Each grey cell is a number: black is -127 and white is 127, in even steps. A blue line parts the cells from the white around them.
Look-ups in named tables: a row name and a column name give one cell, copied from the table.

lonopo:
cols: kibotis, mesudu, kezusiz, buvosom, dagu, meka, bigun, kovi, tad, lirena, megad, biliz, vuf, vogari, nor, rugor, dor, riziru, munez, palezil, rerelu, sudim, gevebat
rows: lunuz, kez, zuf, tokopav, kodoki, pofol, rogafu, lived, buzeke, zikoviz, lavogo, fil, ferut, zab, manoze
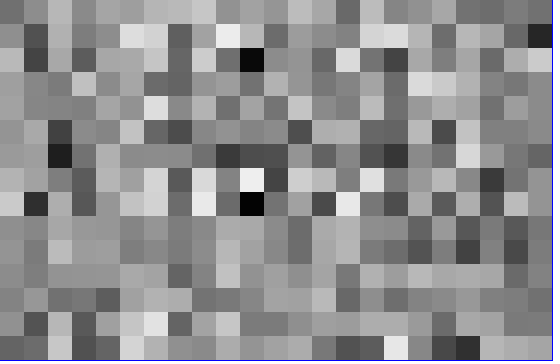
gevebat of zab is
-4
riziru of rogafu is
10
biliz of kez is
-19
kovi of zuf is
-25
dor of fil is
29
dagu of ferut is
-34
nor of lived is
-1
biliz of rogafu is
-48
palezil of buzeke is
46
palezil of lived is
8
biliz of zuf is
12
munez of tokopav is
74
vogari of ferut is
57
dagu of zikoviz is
22
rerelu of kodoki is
-14

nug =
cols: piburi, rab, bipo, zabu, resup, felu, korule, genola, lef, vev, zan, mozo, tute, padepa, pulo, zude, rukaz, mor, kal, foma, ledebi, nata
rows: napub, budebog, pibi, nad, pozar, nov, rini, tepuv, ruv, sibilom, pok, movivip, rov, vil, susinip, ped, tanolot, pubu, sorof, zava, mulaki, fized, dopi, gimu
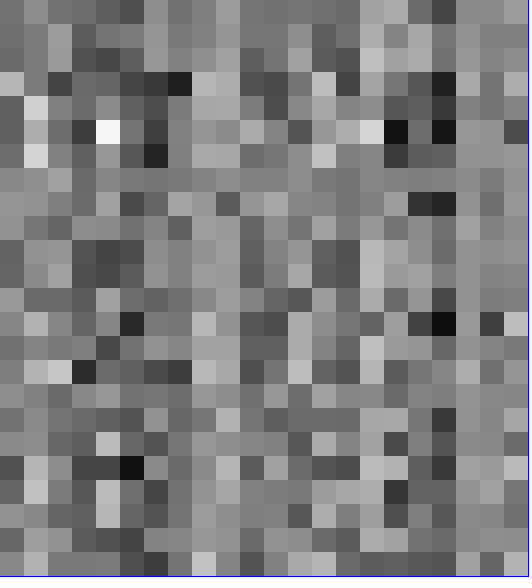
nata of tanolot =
5
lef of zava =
9
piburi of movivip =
-26
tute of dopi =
13
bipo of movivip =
32
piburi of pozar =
-30
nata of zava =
58
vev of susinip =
34
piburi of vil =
5
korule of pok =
13
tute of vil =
43
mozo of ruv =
39
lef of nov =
20
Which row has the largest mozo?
ruv

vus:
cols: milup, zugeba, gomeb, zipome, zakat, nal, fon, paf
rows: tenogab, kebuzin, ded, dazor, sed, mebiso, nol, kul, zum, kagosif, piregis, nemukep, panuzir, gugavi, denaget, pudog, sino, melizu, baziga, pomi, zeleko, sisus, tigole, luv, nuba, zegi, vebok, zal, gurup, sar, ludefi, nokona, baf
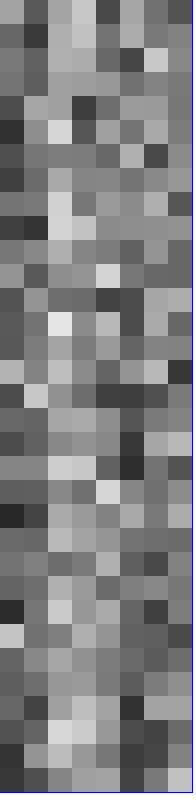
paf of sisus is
43
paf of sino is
-5
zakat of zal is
-4
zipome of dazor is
29
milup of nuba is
-27
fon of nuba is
7
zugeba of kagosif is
-76
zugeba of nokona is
19
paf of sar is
34
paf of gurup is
15
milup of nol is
-48
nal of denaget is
-28
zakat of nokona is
-8
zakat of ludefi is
24
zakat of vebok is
19
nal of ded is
-57
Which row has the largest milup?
vebok

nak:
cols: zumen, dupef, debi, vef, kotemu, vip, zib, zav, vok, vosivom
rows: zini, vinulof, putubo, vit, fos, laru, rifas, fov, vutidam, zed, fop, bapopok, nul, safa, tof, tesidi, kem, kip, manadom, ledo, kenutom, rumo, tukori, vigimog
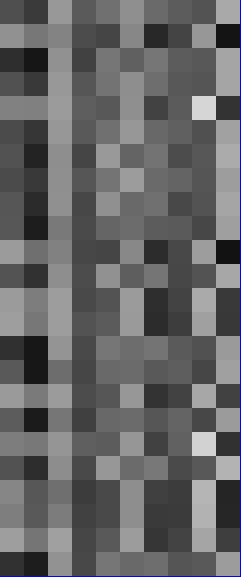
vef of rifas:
-58
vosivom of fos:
-76
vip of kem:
23
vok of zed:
-56
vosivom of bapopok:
39
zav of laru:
-31
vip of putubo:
-31
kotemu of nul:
-44
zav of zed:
-37
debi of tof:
20
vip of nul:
27
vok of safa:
32
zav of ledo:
-53
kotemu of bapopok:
17
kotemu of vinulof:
-58

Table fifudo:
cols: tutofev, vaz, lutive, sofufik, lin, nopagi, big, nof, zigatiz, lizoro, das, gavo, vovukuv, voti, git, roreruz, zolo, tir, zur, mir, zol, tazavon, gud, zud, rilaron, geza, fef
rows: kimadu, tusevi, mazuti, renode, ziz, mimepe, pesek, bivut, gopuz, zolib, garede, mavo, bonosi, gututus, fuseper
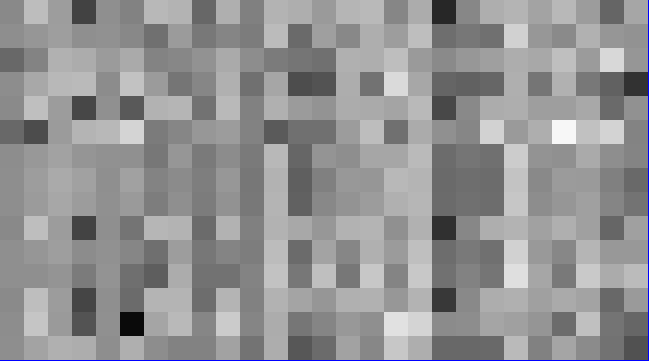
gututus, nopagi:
-117
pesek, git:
14
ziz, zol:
44
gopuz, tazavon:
70
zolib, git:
50
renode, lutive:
56
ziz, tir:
57
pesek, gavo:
56
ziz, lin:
16
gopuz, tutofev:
14

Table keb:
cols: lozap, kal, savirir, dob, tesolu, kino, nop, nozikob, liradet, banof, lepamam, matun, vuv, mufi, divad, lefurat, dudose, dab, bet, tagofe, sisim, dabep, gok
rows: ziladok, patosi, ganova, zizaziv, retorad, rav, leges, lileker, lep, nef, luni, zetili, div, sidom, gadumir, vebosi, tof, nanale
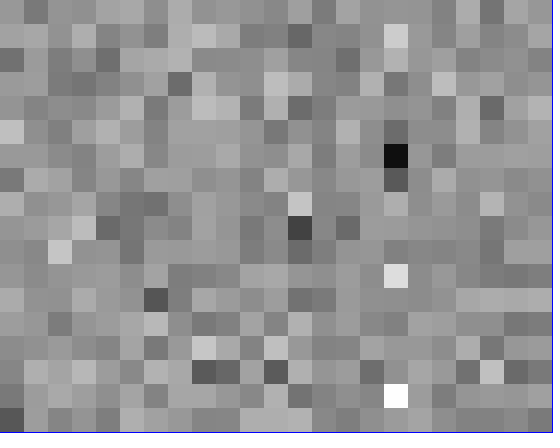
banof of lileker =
21
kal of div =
18
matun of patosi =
1
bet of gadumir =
13
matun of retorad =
48
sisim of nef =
-5
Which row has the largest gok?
retorad

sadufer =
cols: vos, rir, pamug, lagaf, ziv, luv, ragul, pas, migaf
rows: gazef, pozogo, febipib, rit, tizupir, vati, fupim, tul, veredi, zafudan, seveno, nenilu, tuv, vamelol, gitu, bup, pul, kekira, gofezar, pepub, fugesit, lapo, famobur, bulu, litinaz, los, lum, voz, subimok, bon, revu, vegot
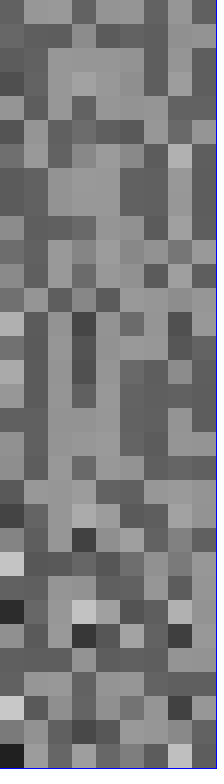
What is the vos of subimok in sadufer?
-30
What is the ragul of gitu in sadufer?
23
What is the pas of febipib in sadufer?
21
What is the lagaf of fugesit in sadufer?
28
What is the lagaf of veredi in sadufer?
24
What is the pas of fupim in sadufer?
49
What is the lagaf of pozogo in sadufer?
12
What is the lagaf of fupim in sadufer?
8
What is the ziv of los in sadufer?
32
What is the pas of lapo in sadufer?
34
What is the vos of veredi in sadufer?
-36
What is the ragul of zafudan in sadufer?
-36
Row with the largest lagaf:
los

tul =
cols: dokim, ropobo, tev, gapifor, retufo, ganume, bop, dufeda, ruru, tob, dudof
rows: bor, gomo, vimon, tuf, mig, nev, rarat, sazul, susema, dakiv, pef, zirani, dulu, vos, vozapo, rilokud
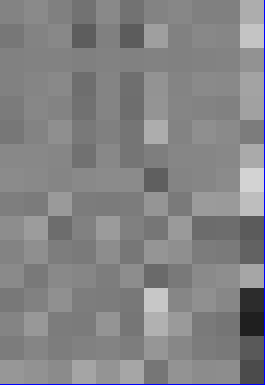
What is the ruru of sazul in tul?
6
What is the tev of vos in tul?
-3
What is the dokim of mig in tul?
-4
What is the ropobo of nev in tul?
3
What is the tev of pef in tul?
-2
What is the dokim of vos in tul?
4
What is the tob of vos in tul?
-10
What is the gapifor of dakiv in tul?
1
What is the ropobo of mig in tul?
7
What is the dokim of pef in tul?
3
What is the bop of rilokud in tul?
-9
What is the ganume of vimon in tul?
1
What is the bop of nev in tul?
45
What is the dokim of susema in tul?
-1
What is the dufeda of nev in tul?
3
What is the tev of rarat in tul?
6
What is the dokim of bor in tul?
3
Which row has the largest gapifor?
rilokud

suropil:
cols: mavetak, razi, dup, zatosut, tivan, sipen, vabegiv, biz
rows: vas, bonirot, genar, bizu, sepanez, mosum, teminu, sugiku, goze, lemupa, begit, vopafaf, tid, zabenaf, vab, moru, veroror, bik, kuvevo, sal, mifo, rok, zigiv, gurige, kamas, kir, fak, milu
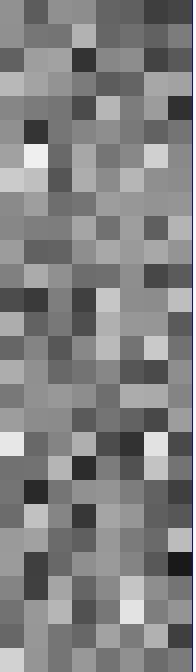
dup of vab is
-40
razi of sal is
-13
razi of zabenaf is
-29
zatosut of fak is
-24
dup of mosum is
-9
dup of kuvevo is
4
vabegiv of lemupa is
-32
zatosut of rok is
-72
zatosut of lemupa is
37
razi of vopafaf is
43
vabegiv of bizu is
39
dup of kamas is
37
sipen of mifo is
-2
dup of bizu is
19
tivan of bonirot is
-25
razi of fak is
23
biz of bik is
29
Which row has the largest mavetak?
kuvevo

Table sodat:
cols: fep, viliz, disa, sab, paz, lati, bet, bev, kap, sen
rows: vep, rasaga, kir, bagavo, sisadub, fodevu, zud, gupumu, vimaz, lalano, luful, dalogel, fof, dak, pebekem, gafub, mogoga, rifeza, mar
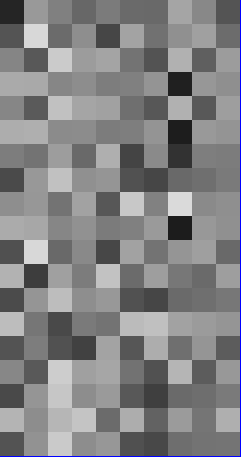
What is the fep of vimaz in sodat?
14
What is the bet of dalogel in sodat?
30
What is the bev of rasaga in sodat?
16
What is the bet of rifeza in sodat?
-29
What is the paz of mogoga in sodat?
26
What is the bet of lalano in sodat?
26
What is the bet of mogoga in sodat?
-64
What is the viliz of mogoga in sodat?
21
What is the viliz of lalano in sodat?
39
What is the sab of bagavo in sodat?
13
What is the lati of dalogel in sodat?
-20
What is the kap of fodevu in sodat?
25
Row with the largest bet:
dak

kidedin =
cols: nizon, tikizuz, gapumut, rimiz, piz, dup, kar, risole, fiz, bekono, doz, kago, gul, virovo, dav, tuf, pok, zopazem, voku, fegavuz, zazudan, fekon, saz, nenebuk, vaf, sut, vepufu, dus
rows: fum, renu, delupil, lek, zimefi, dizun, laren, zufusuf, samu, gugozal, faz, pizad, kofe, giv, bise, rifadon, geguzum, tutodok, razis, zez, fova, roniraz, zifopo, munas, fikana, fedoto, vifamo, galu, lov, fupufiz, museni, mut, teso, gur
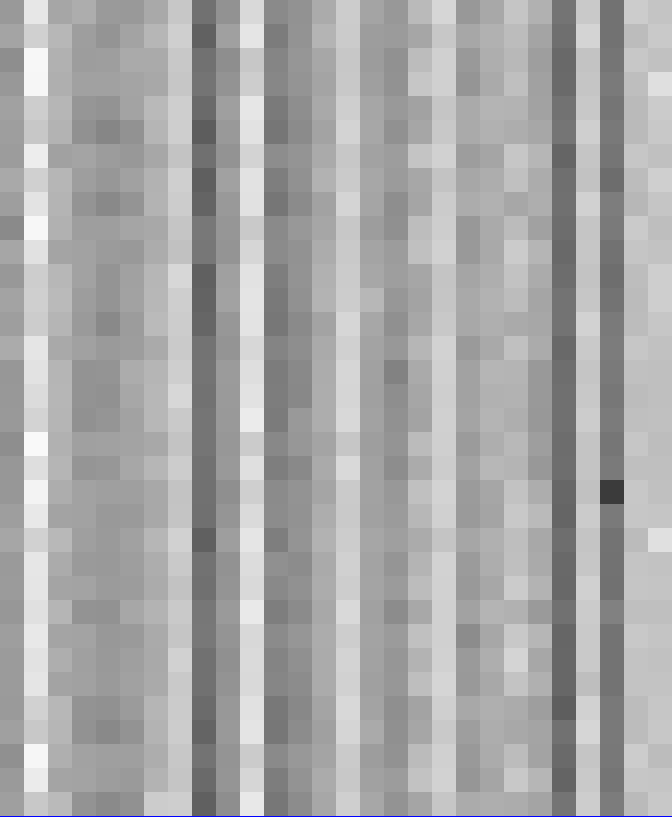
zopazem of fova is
64
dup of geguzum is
39
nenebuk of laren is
-26
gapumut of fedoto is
53
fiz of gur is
-31
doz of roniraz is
90
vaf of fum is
73
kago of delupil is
5
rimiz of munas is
26
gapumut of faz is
36
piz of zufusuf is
23
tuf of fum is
36
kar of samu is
51
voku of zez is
76

